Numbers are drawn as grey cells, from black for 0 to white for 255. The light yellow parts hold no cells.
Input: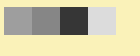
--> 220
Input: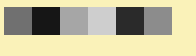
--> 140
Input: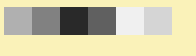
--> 213
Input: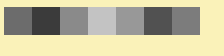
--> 124
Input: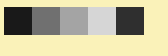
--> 47
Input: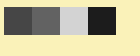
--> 28
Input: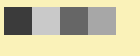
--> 167
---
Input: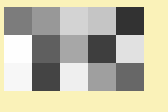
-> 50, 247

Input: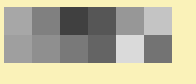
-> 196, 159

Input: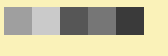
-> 58, 159

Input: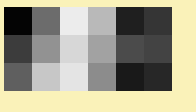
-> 53, 95

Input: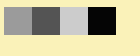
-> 5, 155

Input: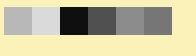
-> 118, 184

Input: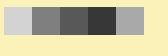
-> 169, 211

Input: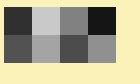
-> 21, 82
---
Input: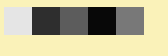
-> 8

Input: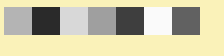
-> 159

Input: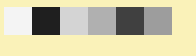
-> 176

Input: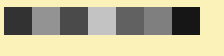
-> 195

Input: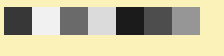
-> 219

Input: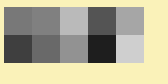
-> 84

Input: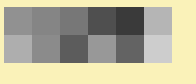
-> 79

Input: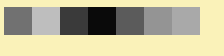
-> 10

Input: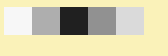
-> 145
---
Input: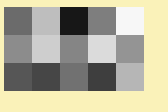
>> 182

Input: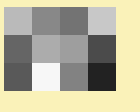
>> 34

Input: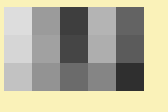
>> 47

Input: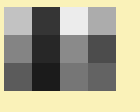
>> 99

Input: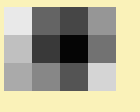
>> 213

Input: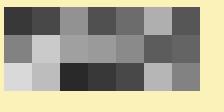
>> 130

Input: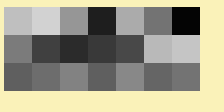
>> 115
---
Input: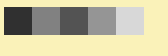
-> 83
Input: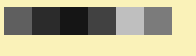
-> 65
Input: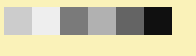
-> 177
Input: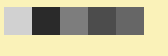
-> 125
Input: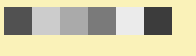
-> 122
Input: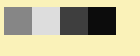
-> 221
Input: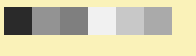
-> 241
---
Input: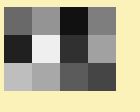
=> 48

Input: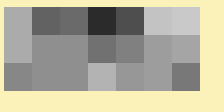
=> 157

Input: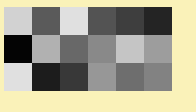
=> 197

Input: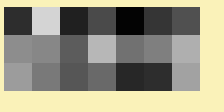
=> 127

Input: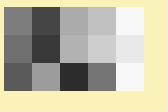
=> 206

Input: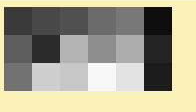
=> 173

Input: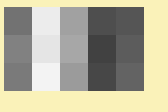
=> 65
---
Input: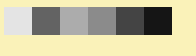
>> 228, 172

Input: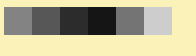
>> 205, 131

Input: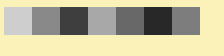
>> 206, 168

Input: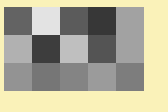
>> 227, 191

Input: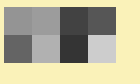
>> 205, 177

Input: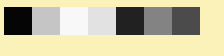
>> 248, 226

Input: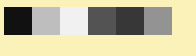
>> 241, 190

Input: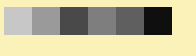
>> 199, 154
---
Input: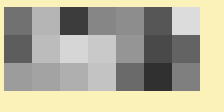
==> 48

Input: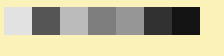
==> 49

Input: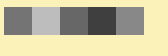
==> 63

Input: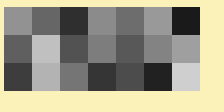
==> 33

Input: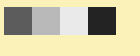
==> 234

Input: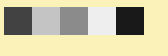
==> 238
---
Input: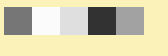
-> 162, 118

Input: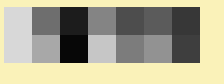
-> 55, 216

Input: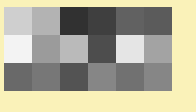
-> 91, 105

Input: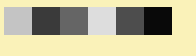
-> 9, 196

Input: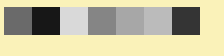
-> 52, 106

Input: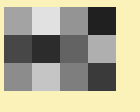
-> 32, 140

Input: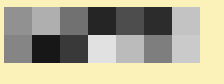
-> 195, 133

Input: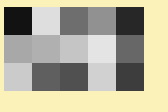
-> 39, 203
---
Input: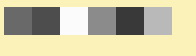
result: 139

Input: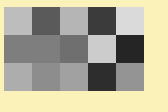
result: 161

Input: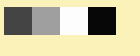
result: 159

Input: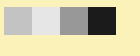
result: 230

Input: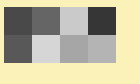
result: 214

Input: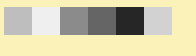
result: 101

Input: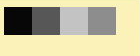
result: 87
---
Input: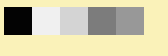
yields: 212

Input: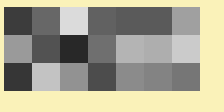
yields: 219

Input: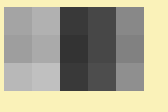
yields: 57

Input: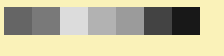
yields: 220

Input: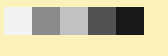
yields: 193

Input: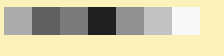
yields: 123

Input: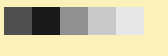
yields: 144

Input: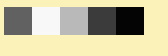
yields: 185

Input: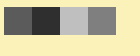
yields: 191
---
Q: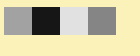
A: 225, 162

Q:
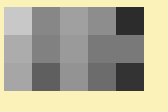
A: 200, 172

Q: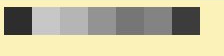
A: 199, 181

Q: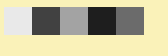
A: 233, 163

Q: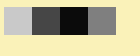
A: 201, 127

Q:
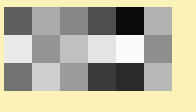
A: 250, 234

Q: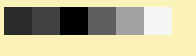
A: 245, 162
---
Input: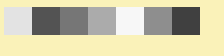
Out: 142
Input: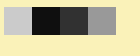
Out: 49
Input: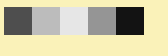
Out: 149
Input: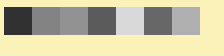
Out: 103
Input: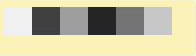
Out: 116
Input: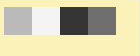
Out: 53
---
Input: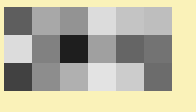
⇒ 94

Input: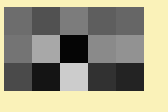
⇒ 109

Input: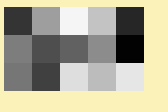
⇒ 52

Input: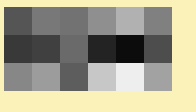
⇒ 85

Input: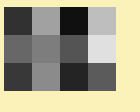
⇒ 49

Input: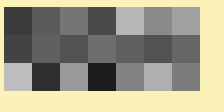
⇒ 60

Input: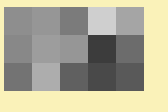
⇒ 142

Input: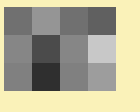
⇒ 112

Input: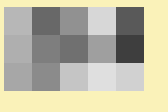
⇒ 183
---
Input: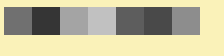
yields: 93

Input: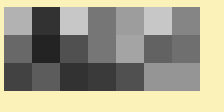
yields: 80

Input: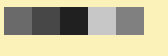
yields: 32

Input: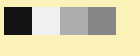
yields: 240

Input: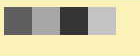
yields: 167

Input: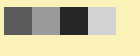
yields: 154

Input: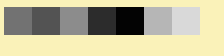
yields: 3
